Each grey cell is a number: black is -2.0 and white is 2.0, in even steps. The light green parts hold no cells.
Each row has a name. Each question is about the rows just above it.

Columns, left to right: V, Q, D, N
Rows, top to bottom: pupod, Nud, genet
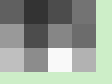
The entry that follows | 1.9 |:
| 0.8 |
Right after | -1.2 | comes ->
| -0.8 |
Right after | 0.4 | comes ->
| -0.8 |

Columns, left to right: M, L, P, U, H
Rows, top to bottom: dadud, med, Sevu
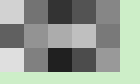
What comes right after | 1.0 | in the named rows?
| -0.1 |
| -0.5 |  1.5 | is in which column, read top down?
M
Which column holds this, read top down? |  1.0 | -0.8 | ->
U
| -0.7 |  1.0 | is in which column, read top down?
U

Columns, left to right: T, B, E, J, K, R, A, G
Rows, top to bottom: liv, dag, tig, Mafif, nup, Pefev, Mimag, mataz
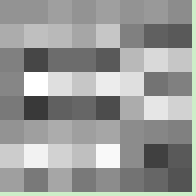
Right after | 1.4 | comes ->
| 1.1 |
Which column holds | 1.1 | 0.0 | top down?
G
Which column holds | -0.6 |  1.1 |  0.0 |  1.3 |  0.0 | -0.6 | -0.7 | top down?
G
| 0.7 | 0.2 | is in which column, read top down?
R
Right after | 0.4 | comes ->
| 0.2 |
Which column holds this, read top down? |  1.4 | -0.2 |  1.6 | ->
A

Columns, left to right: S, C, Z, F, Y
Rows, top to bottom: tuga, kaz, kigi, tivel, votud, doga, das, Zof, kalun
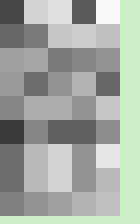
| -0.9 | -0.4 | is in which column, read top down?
S
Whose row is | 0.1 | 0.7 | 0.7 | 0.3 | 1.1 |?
votud
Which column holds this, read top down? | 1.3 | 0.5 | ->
Z
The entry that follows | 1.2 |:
| 1.0 |
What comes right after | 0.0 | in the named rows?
| 0.3 |
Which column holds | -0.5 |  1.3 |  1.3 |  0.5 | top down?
Z

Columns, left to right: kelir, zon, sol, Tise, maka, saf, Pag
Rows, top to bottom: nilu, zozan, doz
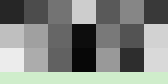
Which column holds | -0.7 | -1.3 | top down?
saf
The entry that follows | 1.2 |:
| -0.6 |
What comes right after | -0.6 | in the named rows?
| 0.1 |
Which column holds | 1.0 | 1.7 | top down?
kelir
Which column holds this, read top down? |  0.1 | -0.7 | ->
saf

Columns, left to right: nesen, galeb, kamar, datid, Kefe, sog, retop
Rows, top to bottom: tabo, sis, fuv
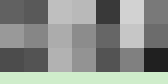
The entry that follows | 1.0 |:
| 0.9 |
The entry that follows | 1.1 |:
| -0.3 |
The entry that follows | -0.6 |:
| 1.0 |
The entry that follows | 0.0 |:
| -1.5 |
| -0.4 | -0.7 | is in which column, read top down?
Kefe

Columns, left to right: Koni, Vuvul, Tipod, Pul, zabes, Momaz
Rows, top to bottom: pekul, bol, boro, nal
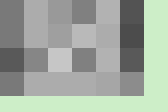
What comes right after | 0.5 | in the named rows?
| 0.9 |
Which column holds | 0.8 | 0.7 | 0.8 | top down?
zabes
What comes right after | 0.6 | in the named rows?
| 0.2 |
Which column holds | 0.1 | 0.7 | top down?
Vuvul
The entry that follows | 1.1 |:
| 0.0 |

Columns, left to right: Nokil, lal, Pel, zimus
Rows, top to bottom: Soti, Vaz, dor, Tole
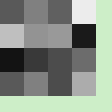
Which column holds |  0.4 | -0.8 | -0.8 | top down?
Pel
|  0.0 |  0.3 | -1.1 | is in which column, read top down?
lal
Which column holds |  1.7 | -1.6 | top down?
zimus
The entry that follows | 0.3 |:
| 0.4 |

